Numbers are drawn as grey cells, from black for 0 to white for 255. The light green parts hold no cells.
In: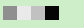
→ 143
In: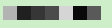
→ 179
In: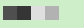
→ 79
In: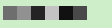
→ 110
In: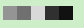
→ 148
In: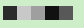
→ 43
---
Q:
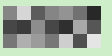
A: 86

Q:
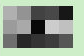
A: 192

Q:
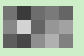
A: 162

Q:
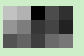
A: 34

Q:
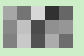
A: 150

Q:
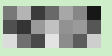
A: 86

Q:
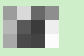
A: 238

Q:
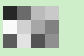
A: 129

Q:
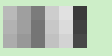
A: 65
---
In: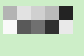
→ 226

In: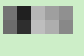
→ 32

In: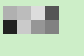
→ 188

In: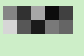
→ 49

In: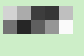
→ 171

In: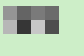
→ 100
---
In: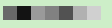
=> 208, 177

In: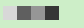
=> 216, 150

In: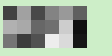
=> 237, 218

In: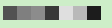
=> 223, 185

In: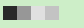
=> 224, 195

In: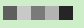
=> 200, 179

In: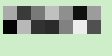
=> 237, 192
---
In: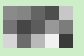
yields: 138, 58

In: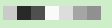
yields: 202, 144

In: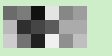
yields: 107, 191

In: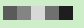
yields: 90, 30

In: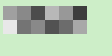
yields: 160, 168

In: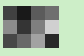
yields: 65, 40

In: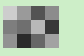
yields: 205, 162

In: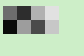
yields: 109, 199
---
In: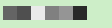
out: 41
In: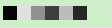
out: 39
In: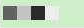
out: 237
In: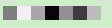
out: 188
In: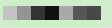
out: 72
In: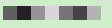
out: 178
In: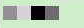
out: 108
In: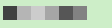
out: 130
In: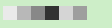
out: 158
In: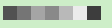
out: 61
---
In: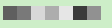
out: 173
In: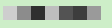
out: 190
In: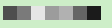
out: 156
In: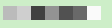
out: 147
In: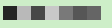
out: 200
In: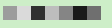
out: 189
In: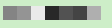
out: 40
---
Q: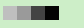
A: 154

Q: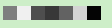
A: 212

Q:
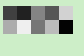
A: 210

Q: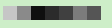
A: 138

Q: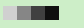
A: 134

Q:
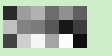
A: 245

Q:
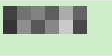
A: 171
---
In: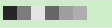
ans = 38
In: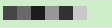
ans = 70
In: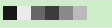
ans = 24
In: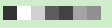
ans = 51
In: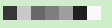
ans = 54
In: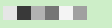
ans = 230
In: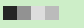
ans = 37
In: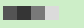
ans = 84
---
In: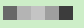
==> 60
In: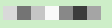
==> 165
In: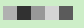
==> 91
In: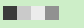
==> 145
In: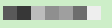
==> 238
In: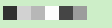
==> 156
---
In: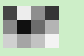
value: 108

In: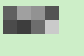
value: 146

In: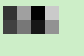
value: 1

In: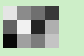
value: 37

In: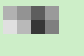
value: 93

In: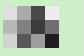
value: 59

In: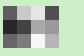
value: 169

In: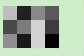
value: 210
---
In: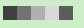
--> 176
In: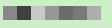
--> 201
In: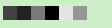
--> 121
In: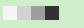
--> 158
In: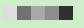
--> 168
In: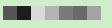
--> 217
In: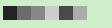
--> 135
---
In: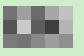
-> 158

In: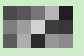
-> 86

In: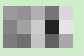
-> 146

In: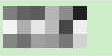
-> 99

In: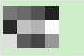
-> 105

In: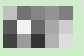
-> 114

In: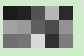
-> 34

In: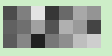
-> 127

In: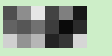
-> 141

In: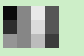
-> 134
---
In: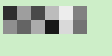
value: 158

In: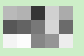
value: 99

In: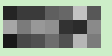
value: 123

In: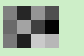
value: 163

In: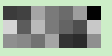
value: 92

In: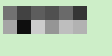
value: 66

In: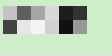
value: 95

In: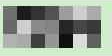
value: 206

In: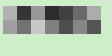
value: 52

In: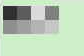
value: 92
